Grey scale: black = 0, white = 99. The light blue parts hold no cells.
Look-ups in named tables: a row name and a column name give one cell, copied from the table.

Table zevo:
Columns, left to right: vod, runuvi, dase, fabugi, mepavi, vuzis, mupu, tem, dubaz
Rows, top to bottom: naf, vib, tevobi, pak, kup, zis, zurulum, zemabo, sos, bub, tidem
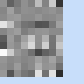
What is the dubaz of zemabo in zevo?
65
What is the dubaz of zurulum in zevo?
77
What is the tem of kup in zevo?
54
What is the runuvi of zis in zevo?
60
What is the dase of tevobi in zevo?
60
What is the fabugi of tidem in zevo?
46
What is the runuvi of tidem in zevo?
33
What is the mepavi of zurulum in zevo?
84
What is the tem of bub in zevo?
59
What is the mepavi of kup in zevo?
54
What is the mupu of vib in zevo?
55
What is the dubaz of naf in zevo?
20
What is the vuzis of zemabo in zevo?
27
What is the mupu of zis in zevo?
69
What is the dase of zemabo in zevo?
59
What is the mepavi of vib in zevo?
55
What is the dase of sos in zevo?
55
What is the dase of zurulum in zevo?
54
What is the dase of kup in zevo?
61
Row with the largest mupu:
zurulum

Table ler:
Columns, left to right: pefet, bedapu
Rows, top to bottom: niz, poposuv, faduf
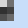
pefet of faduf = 31
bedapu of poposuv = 25
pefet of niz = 83
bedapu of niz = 43
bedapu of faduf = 41
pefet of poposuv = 19
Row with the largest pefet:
niz

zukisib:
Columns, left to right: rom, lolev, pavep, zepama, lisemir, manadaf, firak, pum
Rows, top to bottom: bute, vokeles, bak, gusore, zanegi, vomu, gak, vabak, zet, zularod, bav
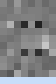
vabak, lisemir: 49
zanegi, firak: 52
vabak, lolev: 59
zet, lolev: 48
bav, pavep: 64
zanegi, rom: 50
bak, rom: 46
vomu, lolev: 44
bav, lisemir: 39
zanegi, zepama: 48
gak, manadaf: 58
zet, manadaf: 46
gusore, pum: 47
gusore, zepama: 16
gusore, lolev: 69
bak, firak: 46

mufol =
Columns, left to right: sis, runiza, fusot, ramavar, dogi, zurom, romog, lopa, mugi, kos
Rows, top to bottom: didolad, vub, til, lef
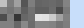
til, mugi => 63
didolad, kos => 51
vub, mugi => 29
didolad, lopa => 41
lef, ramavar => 53
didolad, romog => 40
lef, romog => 52
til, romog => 87
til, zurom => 88
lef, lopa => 51
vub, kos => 47
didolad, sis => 75
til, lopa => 79
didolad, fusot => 62

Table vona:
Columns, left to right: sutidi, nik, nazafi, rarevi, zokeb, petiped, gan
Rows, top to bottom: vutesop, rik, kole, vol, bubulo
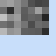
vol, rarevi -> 45
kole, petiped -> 37
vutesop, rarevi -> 46
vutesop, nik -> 62
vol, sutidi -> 44
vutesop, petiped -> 26
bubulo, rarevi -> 37
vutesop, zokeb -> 31
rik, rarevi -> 36
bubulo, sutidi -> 71
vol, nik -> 39
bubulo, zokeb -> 36
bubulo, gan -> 17

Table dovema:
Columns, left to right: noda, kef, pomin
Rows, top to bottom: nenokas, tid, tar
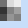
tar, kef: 58
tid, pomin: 62
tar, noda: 29
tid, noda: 20
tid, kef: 51
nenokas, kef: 85
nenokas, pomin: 92
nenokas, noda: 44
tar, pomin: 50

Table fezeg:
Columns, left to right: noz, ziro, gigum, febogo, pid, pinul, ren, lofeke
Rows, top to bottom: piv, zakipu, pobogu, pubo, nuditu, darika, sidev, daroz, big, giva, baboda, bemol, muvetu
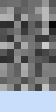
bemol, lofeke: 35
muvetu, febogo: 71
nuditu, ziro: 38
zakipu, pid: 43
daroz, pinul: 21
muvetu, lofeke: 44
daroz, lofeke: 34
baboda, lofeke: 49
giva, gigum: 37
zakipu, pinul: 60
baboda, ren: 48
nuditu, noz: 32
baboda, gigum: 38
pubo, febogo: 17
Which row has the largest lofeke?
pobogu

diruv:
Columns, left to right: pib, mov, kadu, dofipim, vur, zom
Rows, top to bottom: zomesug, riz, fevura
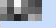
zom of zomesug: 26
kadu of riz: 70
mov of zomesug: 40
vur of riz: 39
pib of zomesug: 71
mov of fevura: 33
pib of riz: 57
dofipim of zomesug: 49
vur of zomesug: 33
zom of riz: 36
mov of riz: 26
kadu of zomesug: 96
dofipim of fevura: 28
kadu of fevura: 13
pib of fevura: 41
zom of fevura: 58
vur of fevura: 66
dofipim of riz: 42
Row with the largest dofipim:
zomesug

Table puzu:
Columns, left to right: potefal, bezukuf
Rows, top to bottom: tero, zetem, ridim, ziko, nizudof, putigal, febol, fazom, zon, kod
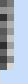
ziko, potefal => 49
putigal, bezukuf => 76
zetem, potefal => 58
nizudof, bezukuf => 59
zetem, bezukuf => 60
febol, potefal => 18

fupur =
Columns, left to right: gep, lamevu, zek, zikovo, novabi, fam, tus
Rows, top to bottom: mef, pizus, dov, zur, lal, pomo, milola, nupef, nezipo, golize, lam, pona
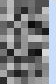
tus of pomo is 65
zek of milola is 27
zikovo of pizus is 15
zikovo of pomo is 58
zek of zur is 63
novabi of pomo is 73
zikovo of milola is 57
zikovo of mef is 40
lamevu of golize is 75
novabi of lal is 40
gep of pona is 17
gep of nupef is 45
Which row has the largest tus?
nupef

